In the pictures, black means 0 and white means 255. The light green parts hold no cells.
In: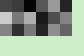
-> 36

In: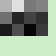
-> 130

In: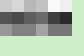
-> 239

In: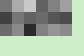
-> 160

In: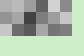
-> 138

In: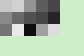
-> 70

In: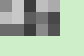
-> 171

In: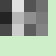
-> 112

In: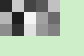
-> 193
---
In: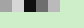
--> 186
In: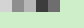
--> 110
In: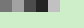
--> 193
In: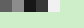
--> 241
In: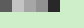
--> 40
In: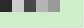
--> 153
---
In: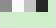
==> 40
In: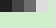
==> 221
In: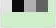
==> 97
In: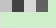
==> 98
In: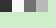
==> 186
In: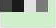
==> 122
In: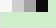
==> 13
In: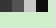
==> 14
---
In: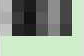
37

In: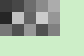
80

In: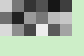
142

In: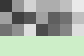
143

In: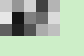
33

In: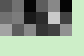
93

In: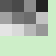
217
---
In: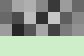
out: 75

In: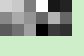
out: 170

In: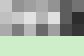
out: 201

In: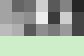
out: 153

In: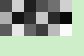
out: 20

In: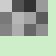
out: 182

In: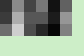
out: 173
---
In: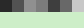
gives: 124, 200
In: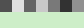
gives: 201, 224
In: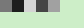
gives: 212, 212
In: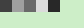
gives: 105, 219
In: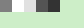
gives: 225, 255
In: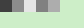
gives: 229, 229
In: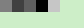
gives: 95, 198
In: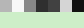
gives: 47, 247
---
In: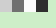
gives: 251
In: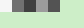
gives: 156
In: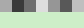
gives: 88
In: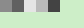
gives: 186
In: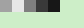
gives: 57
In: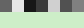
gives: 81
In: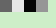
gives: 4
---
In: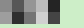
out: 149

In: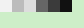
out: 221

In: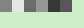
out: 108

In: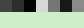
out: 4

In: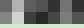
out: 93

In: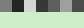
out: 212
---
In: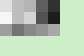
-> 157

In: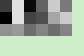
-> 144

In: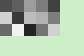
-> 104

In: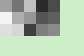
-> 222

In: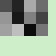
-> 160

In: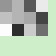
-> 253

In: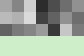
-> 98
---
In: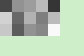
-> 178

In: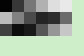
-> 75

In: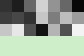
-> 50

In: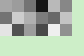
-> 176

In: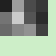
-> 85

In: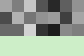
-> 117

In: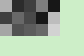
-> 73

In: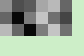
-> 124
